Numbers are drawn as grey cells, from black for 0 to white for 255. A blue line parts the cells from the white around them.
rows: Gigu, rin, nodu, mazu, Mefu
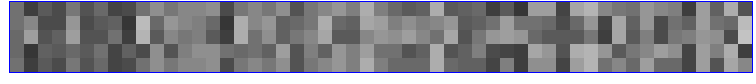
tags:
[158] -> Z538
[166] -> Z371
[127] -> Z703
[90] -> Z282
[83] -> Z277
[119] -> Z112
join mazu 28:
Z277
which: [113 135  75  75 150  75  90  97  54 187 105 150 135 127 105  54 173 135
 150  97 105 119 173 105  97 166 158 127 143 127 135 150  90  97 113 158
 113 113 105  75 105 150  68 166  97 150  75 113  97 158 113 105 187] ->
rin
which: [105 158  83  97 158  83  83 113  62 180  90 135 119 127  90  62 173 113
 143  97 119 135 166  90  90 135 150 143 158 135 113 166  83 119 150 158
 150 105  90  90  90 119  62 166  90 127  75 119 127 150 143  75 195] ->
nodu
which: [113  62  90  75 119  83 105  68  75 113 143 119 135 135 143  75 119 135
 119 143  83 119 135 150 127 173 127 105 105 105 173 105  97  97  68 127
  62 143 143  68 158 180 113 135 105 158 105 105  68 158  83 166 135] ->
Mefu
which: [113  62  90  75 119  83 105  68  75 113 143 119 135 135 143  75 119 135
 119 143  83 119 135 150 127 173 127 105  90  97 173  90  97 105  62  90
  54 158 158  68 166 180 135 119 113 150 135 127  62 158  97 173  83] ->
Gigu

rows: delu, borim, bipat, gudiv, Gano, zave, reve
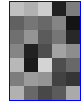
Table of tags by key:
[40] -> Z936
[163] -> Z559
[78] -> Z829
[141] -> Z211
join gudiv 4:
Z211
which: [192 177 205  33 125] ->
delu
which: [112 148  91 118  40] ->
bipat
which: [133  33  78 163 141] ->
gudiv
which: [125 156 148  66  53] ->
zave

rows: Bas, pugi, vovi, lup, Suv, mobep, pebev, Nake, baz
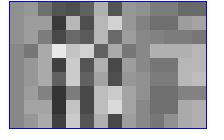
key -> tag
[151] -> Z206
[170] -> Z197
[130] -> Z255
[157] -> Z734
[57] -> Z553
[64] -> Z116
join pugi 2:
Z734
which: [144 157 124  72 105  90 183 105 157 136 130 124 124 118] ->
vovi

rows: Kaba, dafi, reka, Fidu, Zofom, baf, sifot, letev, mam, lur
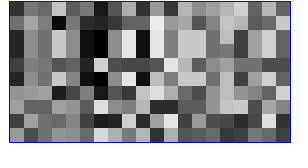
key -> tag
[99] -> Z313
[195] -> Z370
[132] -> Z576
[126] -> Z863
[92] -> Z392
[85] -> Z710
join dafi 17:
Z392
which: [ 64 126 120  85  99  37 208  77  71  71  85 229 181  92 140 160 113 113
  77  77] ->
Zofom
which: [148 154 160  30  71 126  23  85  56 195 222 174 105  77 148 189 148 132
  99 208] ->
sifot

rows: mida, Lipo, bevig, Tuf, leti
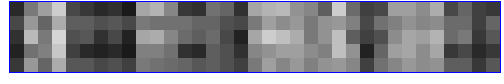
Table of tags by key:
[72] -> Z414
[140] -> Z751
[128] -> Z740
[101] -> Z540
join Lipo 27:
Z740
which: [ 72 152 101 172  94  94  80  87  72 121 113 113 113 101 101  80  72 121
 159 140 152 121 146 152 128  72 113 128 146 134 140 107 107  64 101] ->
Lipo
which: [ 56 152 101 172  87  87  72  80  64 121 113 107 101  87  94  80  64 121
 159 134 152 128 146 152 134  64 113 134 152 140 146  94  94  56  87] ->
leti
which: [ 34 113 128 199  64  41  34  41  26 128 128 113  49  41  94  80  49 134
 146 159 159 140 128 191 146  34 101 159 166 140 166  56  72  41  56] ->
Tuf
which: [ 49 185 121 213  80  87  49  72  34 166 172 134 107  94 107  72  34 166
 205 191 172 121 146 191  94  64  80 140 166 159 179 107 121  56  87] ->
bevig

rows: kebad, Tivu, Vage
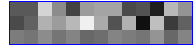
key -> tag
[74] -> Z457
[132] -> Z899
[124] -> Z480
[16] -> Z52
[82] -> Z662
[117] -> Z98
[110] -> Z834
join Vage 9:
Z98
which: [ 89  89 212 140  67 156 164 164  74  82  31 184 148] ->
kebad
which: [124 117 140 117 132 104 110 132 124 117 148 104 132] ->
Vage

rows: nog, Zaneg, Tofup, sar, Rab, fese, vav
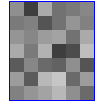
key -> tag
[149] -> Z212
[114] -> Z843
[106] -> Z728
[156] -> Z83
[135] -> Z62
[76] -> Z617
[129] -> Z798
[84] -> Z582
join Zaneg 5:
Z798
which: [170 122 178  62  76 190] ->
sar
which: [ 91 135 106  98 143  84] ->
Rab

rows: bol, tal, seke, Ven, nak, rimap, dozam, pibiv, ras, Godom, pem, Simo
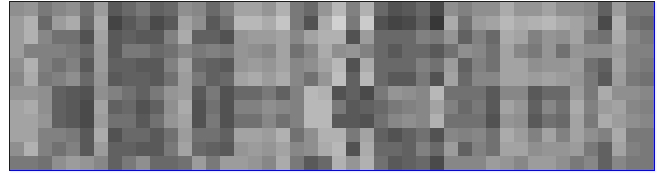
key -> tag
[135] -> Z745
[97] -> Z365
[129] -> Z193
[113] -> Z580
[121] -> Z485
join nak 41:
Z580
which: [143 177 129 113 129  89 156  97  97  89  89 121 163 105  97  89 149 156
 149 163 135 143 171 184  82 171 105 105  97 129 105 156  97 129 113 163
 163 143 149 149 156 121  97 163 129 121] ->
pem
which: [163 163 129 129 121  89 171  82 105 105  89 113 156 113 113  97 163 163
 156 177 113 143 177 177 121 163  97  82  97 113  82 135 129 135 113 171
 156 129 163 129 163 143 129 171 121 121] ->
Godom
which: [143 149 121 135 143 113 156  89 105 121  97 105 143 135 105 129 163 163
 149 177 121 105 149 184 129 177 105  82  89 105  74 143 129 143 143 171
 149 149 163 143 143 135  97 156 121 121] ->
bol
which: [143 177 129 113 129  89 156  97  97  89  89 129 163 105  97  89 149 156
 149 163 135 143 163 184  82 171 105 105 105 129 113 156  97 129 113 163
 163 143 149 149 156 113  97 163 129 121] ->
nak

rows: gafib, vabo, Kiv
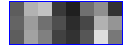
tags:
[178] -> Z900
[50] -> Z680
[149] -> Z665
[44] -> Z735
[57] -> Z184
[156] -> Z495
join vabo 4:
Z735
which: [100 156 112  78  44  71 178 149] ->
vabo
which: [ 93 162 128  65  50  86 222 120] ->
Kiv

